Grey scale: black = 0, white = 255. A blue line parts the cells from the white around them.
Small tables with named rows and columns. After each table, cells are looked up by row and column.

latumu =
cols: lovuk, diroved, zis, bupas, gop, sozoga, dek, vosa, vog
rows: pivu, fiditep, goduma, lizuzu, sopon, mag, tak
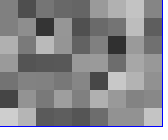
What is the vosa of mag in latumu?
131
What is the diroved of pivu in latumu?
78
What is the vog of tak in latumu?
196
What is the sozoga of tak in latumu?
109
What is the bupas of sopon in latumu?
120
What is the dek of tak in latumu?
146
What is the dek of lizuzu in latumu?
109
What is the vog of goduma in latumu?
112
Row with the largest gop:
lizuzu

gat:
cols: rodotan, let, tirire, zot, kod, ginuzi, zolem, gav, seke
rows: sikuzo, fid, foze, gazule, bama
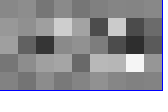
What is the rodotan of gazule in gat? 118
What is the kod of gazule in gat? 105
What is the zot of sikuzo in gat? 138
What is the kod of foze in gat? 145
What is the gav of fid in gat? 75
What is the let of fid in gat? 144
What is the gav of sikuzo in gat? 132
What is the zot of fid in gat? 206
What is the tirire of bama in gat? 140

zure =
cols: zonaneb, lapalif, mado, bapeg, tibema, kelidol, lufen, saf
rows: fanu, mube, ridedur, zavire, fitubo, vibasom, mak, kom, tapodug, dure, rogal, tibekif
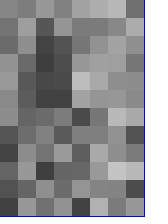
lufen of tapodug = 142
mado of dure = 63
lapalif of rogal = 101
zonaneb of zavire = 146
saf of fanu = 111
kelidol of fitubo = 169
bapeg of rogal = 108
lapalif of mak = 101
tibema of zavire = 151
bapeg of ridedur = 83
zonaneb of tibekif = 65
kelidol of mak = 119

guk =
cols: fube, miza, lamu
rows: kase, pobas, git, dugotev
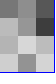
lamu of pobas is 61
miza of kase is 142
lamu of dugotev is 212
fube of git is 180
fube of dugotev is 207
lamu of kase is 87
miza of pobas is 150
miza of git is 215
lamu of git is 188
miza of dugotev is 147
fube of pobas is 187
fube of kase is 119

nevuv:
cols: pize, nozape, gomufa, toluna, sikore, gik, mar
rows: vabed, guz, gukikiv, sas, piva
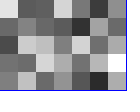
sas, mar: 255
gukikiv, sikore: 211
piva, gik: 43
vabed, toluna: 213
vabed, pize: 228
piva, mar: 173
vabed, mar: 143
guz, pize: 105
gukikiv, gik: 111
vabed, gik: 60
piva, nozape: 193
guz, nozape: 131
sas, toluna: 173
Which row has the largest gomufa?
sas

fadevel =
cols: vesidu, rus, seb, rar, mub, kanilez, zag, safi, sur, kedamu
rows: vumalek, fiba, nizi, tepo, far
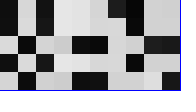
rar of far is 205
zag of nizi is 215
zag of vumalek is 28
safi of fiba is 9
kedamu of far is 23
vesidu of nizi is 218
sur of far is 222
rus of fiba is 218
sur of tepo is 210
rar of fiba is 230
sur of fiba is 210
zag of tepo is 216
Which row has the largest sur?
far

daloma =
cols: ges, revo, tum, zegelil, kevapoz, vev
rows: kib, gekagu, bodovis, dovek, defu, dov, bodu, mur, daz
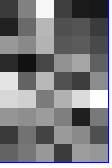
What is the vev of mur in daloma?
79
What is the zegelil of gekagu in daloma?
79
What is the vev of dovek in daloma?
96
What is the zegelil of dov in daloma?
177
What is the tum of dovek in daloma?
70
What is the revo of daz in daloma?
119
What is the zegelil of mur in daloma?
154
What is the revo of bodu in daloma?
142
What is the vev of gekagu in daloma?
59
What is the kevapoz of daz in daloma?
157
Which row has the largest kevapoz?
dov

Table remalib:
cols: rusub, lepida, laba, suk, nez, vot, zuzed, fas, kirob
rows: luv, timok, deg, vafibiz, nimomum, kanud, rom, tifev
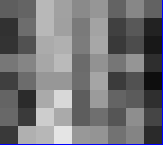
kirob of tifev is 42
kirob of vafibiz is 46
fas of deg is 76
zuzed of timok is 64
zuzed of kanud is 100
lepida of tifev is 176
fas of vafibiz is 149
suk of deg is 176
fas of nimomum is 81
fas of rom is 142
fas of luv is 135
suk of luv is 161
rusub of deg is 51
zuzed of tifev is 114
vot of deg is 167
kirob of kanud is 47
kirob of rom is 69
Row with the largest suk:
tifev

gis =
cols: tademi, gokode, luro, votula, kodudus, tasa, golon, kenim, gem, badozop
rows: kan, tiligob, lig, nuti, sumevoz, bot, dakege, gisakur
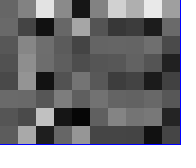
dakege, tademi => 85
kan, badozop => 159
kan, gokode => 130
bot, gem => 104
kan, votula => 138
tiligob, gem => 28
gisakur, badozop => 69
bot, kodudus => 95
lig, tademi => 87

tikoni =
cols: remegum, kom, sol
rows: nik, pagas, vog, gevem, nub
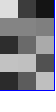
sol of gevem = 81
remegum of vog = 45
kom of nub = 92
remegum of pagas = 132
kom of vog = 106
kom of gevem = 192
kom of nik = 60
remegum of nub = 43
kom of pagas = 132
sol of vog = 170
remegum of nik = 222
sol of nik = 20
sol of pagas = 127
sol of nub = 191
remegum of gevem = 194

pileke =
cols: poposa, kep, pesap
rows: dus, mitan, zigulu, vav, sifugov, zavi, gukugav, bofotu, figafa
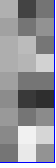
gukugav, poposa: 153
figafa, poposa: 117
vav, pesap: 210
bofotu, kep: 241
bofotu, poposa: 137
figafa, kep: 233
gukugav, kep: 117
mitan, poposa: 161
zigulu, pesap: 118
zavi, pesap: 46
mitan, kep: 117
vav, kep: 181
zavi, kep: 57

